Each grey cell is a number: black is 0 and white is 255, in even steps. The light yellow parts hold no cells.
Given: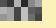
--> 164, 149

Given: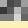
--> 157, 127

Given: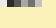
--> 195, 235

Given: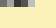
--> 191, 111

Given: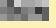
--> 194, 151

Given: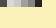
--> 36, 77

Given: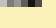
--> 77, 193

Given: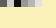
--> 226, 95

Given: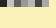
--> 168, 37

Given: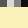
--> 15, 86
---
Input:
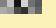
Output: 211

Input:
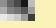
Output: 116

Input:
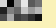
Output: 198

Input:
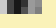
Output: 51

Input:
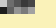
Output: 84

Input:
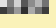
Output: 140

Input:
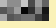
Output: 48
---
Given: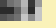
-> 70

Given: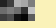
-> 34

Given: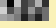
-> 163

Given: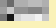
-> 145

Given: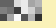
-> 99

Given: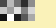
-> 73
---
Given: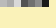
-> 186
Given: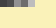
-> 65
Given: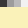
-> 55
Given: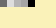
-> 107
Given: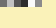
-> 111
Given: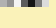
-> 177
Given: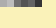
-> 173
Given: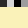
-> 41
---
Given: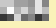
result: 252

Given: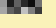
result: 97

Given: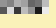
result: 220

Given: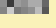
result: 202

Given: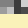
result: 193

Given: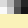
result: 203
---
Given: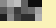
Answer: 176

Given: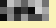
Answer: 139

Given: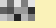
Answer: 127

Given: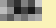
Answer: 173

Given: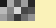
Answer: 146

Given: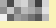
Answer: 185

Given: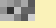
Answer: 207

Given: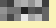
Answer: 100

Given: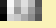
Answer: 85

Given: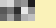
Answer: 191
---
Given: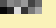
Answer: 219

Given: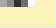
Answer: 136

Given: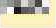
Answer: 89

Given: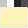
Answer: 198

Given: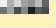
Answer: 132

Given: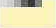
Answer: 166

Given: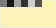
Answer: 165

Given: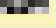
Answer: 25

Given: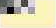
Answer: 0
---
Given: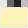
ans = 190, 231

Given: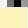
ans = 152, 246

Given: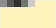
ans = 203, 141

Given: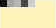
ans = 206, 19

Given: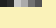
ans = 83, 32

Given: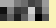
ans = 154, 43

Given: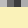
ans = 173, 189
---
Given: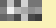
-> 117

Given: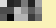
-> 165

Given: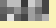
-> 69

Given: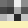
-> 141

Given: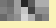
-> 173

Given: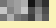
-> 48

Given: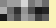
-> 106

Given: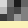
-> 99

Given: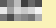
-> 76

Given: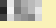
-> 202
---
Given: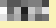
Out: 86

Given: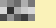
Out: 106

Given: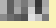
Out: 150

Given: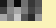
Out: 10

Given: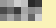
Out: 205

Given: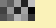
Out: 163

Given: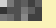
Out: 80
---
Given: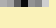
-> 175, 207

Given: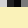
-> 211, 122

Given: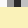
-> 250, 193

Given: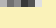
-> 181, 224

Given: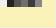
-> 239, 135

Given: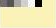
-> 111, 2

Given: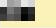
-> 229, 32
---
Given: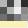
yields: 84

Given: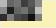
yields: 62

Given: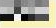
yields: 42

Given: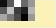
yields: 75

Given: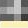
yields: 95

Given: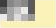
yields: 219

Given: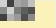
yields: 154

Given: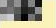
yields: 4
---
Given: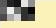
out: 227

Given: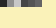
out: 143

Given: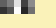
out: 224

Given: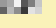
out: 226

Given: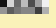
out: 214

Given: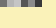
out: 182

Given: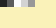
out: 211

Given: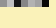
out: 178
